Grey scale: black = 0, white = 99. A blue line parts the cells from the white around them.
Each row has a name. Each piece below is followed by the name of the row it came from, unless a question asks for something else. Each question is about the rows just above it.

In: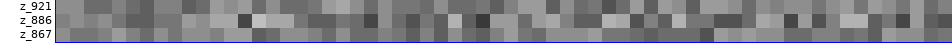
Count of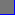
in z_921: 8
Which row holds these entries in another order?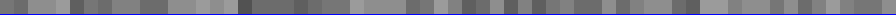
z_867
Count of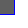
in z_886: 11
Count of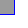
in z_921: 12
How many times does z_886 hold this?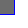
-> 4

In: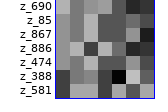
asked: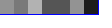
z_867
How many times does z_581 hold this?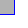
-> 0
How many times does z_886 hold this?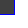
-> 1

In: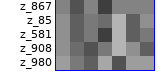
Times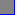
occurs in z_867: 5
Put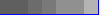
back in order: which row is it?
z_85
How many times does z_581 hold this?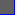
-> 2

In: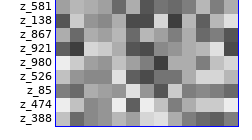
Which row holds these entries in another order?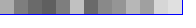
z_388
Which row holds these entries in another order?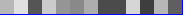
z_138
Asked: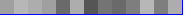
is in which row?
z_581
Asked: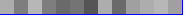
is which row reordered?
z_581
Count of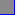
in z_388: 1

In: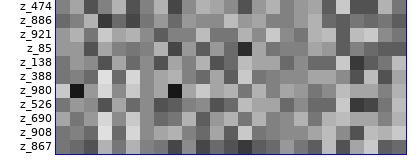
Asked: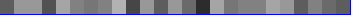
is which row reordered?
z_85
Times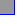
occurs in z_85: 5
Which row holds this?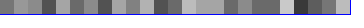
z_138
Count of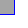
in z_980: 6
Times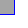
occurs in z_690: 3
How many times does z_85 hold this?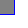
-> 5

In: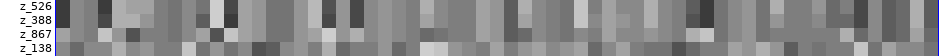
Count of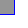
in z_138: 9
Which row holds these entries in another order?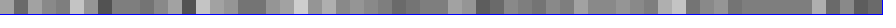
z_867
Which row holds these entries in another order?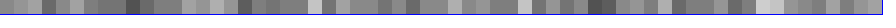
z_138

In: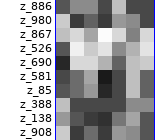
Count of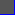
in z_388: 0
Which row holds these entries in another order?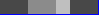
z_388
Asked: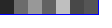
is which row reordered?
z_85

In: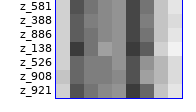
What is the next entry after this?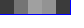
[36]
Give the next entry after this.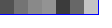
[89]

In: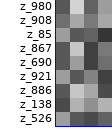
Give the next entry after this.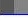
[25]
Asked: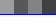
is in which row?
z_921

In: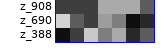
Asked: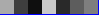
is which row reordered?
z_388
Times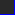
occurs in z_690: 1
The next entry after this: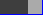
[66]
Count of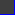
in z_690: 1
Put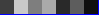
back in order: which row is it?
z_388
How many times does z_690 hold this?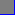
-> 1
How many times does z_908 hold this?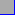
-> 3

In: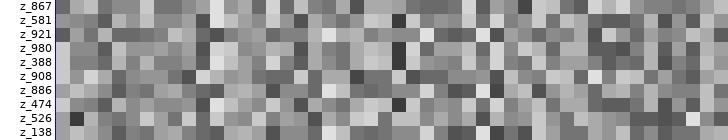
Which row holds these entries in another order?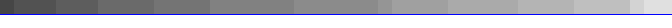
z_886
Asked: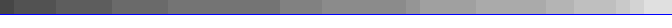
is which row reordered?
z_138
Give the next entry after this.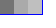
[70]
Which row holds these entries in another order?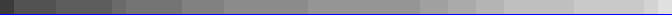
z_581
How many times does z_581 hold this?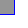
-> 8

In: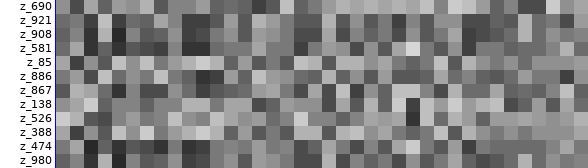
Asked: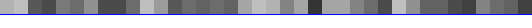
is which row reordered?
z_867
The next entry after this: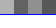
[60]
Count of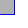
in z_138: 4
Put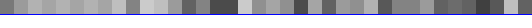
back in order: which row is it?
z_690
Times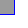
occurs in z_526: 8
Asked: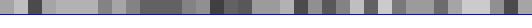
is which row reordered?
z_138

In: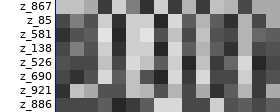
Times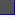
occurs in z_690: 3
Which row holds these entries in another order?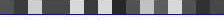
z_690
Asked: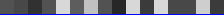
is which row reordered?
z_690
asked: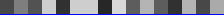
z_85
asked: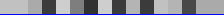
z_867
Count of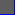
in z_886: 4

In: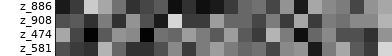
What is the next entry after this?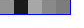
[27]
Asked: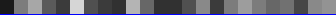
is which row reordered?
z_581
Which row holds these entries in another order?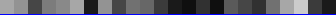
z_886

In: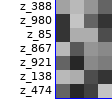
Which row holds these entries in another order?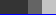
z_980
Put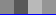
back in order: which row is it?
z_867
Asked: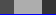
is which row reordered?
z_85

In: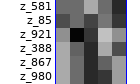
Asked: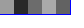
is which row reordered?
z_867
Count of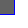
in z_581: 0

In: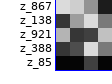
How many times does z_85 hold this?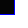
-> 3
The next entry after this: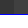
[75]

